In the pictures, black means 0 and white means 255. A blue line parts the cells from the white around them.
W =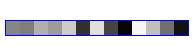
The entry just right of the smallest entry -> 246
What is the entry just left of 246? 5

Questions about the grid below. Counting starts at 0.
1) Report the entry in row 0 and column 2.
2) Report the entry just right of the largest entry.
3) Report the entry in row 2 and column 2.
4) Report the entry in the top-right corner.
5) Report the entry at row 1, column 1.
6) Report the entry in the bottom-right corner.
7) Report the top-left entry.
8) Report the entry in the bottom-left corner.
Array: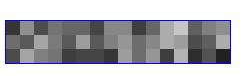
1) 76
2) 95
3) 128
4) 143
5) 89
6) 33
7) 54
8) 76

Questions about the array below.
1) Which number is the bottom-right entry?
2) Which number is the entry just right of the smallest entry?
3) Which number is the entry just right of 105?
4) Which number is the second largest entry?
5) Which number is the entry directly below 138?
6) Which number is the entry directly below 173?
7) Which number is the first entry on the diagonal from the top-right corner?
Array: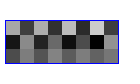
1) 118
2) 146
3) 15
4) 188
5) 125
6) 35
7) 62

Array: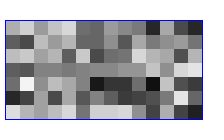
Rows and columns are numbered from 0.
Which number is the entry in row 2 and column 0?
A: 189
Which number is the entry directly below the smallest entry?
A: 80
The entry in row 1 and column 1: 74
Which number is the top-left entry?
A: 174
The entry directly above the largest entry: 87
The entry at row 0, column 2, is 155
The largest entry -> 244
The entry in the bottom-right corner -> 32
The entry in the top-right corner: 39
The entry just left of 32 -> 67
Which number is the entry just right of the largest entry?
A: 143
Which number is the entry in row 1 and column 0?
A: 94
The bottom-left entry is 221
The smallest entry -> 16
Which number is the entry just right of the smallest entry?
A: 195
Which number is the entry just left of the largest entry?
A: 110
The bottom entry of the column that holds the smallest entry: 67
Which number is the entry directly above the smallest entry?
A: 195

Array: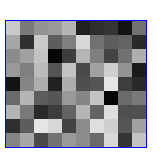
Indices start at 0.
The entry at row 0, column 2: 147
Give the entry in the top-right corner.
113
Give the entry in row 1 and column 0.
167
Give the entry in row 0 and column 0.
201
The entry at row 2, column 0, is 139
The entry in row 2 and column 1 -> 161
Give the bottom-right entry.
195
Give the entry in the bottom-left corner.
133

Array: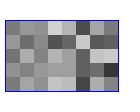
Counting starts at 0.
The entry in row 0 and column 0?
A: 123
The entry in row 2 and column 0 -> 116
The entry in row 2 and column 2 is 131
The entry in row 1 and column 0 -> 152
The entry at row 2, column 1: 173
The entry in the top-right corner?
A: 123
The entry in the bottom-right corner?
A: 131
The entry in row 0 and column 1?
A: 152
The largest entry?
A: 209
